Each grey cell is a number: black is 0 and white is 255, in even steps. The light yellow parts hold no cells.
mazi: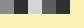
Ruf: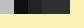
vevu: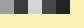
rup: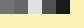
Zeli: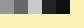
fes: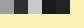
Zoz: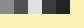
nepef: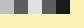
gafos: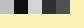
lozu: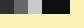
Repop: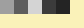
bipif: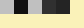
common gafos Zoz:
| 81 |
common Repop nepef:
| 93 |
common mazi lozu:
| 48 |
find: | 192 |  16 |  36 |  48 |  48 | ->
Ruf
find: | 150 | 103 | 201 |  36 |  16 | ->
Zeli
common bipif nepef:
| 192 |

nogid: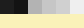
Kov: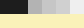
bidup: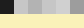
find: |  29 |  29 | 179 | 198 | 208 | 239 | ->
Kov
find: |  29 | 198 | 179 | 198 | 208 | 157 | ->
bidup

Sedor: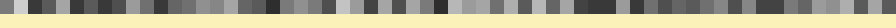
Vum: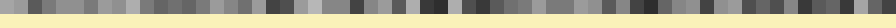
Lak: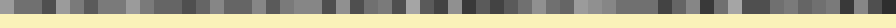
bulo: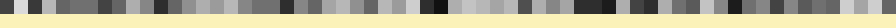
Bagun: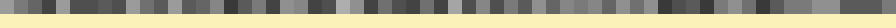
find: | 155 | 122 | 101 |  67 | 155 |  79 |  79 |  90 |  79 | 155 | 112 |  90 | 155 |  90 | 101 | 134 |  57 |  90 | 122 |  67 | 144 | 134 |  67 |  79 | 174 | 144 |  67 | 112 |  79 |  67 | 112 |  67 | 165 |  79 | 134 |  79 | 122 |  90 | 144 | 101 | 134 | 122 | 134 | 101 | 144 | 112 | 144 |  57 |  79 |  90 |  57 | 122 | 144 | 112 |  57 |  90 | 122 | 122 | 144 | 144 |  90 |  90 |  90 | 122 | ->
Bagun
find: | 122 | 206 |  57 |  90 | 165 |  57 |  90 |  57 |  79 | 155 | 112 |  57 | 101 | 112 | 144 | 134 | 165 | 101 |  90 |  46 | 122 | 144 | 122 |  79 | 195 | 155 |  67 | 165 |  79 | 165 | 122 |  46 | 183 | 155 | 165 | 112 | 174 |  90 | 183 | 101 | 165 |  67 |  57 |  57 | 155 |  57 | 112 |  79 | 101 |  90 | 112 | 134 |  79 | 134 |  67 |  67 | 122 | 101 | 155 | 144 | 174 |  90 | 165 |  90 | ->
Sedor

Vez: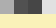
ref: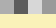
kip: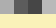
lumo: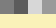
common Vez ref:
| 174 |
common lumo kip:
| 92 |

